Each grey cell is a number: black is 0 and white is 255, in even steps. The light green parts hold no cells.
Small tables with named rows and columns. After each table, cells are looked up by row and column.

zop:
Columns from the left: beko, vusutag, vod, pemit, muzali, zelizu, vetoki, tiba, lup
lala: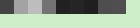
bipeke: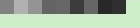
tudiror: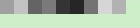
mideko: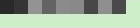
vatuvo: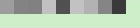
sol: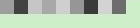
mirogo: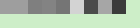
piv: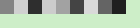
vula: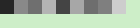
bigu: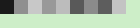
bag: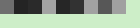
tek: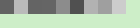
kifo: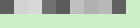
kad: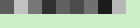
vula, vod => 111
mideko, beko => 41
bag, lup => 160
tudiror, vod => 100
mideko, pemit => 99
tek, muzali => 140
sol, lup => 109
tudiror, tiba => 214
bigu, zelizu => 89
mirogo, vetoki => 75
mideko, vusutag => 53
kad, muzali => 97
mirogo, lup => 59
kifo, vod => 216
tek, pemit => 101
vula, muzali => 68
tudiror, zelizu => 38
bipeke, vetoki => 102

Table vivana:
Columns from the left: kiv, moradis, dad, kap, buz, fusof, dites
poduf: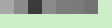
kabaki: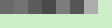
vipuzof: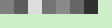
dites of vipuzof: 48
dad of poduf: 59
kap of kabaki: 74
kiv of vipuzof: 127
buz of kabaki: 124
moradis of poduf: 139
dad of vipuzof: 221
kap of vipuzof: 116
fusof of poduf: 123
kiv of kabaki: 106
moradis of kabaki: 114
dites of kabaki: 173
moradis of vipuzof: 93
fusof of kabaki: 85
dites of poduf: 115
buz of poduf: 124
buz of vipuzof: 138
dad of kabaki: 91
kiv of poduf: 168
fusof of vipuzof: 102

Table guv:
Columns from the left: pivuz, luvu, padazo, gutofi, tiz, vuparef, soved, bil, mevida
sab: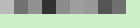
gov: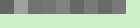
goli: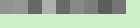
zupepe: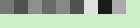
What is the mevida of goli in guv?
116
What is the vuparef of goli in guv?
137
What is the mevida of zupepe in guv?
171
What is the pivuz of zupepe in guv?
119
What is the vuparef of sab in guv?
158
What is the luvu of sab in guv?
113
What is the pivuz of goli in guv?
147
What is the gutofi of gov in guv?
117
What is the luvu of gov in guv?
160
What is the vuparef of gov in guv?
104
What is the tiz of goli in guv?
106
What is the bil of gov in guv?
105
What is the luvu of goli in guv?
150
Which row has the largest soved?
zupepe

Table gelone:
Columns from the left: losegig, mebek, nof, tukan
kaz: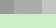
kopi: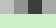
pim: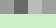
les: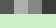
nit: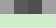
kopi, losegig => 191
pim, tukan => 159
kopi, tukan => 169
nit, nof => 79
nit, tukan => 160
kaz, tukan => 196
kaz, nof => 171
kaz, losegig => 153
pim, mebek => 105

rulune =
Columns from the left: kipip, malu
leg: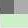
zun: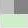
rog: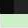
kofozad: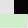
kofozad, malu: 6
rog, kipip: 12
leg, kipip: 109
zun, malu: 131
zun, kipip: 191
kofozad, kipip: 228
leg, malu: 172
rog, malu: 36

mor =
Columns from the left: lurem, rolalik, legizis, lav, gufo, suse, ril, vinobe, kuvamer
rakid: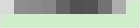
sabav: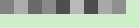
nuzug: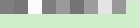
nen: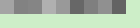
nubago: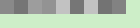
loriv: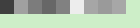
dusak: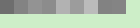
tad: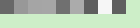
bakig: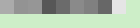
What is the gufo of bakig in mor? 107
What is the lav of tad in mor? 166
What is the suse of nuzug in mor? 116
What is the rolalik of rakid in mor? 142
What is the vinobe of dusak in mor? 130
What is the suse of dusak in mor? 156
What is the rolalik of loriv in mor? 160
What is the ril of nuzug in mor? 156
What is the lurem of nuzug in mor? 127
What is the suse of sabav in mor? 185
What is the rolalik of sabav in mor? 172
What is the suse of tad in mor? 171
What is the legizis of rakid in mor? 138
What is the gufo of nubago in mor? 194
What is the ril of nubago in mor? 194

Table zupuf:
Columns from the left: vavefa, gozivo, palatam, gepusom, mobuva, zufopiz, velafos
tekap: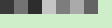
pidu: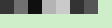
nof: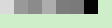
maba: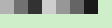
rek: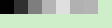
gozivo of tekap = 115
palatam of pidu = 15
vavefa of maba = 179
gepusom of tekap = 197
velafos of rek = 180
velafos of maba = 25
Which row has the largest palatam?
nof

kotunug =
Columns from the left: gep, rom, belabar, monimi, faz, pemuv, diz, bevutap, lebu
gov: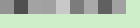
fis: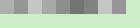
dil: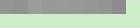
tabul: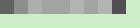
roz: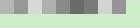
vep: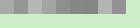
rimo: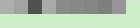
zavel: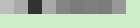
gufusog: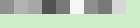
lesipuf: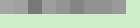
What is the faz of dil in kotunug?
153
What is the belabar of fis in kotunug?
198
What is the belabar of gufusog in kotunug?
167
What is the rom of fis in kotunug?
150
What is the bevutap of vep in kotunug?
180
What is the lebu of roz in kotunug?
148
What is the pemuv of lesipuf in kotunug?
132
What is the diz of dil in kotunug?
150
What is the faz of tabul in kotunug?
163
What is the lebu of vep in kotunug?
146
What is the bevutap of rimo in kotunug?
126
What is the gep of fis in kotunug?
175
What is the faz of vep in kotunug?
143
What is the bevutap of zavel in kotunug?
124
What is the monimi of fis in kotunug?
167
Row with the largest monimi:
roz

